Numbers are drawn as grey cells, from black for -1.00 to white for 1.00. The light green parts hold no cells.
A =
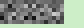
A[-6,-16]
-0.23
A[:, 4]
[-0.11, -0.08, 0.10, -0.18, 0.01, -0.15]
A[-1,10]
-0.23
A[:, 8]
[-0.34, 0.47, -0.29, 0.13, -0.84, -0.23]
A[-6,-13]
-0.35
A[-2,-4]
-0.16
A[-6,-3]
-0.34
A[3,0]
-0.44
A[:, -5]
[-0.15, 0.20, 0.03, -0.13, 0.05, -0.64]
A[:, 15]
[-0.22, 0.13, 0.26, -0.29, -0.45, -0.32]
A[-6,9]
-0.02
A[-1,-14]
0.09
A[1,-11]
0.07
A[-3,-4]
0.07
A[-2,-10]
-0.88
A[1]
[0.29, -0.03, -0.78, -0.03, -0.08, 0.07, 0.44, -0.50, 0.47, -0.50, -0.28, 0.20, -0.29, -0.20, -0.24, 0.13]
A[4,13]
-0.48
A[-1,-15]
-0.38
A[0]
[-0.23, -0.25, 0.04, -0.35, -0.11, -0.11, -0.39, -0.23, -0.34, -0.02, -0.11, -0.15, -0.14, -0.34, -0.20, -0.22]
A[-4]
[0.07, -0.31, -0.40, -0.46, 0.10, -0.17, -0.07, 0.02, -0.29, -0.06, 0.30, 0.03, 0.30, -0.53, -0.12, 0.26]

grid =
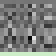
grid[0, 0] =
-0.07
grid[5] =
[-0.17, -0.24, 0.20, -0.33, -0.15, -0.10, -0.19, -0.33, 0.12, -0.15, -0.09, -0.28, -0.19, -0.24]
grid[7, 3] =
0.37
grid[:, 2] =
[-0.07, -0.30, 0.00, 0.10, -0.58, 0.20, 0.41, -0.43, -0.49, -0.08, -0.10, 0.52, -0.18]
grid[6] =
[-0.38, -0.11, 0.41, -0.13, -0.21, 0.10, -0.31, 0.03, -0.27, -0.15, 0.15, -0.56, -0.55, -0.30]
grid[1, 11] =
0.25
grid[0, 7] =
-0.08
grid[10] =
[0.07, -0.34, -0.10, -0.46, -0.06, -0.30, -0.02, -0.63, 0.47, -0.12, -0.35, 0.08, 0.22, -0.14]
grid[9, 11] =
0.13
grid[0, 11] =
-0.08
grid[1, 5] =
-0.34
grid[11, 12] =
-0.60
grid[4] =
[0.26, -0.08, -0.58, -0.08, 0.07, -0.30, 0.19, -0.29, 0.23, 0.01, -0.36, 0.46, 0.48, 0.14]
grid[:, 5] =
[-0.07, -0.34, -0.01, -0.25, -0.30, -0.10, 0.10, 0.01, -0.01, -0.41, -0.30, 0.10, 0.05]
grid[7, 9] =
0.03
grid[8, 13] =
0.19
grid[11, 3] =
-0.23
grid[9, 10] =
-0.49
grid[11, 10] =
0.15
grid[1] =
[0.17, -0.28, -0.30, -0.37, 0.00, -0.34, 0.07, -0.58, 0.46, -0.07, -0.39, 0.25, 0.38, -0.04]
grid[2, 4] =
-0.10
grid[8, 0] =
0.06
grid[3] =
[-0.05, -0.38, 0.10, -0.52, -0.12, -0.25, -0.12, -0.65, 0.44, -0.15, -0.28, -0.11, 0.06, -0.25]
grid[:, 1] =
[-0.07, -0.28, -0.03, -0.38, -0.08, -0.24, -0.11, 0.22, 0.22, -0.49, -0.34, -0.17, 0.14]
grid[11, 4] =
-0.24
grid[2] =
[-0.15, -0.03, 0.00, 0.00, -0.10, -0.01, -0.12, 0.05, -0.21, -0.08, 0.02, -0.17, -0.21, -0.09]
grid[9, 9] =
-0.14
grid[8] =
[0.06, 0.22, -0.49, 0.36, 0.03, -0.01, 0.09, 0.38, -0.43, 0.04, -0.01, 0.22, 0.07, 0.19]
